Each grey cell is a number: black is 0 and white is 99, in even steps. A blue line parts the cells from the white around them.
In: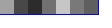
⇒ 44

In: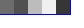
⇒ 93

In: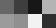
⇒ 70

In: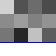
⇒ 29

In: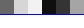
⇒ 6

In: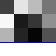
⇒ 46

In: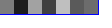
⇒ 25

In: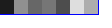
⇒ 46

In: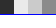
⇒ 54
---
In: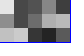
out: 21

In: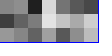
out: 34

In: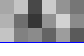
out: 39

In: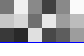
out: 28

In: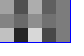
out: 84

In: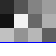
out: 57
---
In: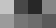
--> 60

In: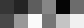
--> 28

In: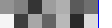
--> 95

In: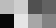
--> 3

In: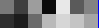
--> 18

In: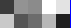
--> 78

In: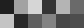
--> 76

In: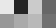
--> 59

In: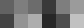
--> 26
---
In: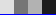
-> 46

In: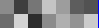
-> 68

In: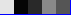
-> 16

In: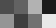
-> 24

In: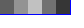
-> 75

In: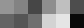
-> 82
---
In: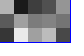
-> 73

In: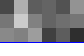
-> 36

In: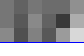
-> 60

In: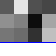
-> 19

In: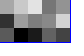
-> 38

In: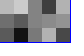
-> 69
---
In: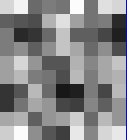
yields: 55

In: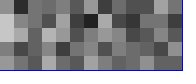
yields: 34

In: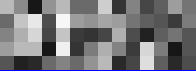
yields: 16

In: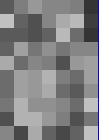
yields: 66

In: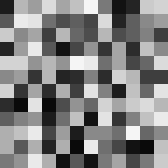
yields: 91

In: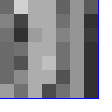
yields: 67
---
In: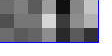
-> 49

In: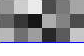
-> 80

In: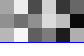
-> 92

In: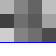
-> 51

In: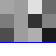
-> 61

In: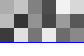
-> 76

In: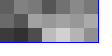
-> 50

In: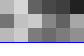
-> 83
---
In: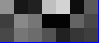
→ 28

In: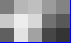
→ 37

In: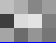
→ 64

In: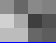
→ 73

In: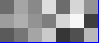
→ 35

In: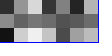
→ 7

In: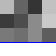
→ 47

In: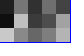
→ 78

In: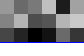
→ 27
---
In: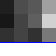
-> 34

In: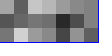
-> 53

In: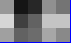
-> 56

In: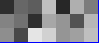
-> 68

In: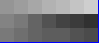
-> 76

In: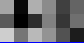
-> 25

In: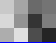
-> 41

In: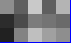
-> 37
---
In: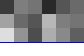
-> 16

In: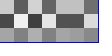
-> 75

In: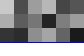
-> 71

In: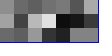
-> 47

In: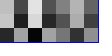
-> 50

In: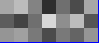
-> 43

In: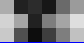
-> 9

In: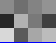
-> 43

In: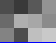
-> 22
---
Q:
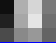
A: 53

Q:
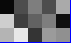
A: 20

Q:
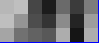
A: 67

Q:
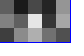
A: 68

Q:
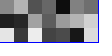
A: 29

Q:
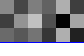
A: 21
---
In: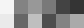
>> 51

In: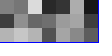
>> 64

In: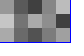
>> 55

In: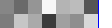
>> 55

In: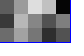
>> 32

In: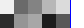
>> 11

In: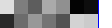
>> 82

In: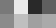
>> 62

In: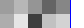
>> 75

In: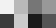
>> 10
